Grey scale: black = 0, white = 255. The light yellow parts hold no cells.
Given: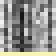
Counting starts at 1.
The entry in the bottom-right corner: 164
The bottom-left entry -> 227
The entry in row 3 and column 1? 196
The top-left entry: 227
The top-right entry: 180
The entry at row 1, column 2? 151
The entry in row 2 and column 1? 180
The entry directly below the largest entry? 227
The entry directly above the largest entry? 212
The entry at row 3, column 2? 81
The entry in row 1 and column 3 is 196
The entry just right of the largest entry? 125

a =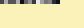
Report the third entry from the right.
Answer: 132
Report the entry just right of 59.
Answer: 233
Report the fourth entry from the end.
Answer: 117
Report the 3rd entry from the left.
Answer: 86

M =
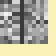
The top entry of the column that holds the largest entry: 109
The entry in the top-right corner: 185
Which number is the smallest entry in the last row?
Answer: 57
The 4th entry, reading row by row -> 213
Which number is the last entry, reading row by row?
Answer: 109
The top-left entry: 83
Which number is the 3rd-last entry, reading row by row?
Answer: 154
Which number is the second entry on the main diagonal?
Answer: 197
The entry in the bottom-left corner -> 125
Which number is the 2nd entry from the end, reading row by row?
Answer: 109
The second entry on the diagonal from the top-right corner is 138
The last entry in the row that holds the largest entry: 213
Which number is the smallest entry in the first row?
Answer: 57
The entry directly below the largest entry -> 213
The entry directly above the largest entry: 154
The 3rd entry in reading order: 69

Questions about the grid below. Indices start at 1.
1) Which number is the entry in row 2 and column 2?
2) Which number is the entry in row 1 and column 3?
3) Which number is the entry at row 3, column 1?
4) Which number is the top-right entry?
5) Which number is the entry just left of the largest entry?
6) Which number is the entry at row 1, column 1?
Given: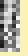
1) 136
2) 214
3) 63
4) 121
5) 49
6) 63

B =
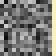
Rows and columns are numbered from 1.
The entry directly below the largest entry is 99
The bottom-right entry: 56
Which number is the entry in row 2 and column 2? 154
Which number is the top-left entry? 195
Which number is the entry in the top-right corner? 139
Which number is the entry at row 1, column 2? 13
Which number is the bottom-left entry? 83
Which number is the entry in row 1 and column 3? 139
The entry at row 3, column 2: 83
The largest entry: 210
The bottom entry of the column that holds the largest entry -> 166
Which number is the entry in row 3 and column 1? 83
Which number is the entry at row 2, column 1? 40
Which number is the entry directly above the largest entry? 40
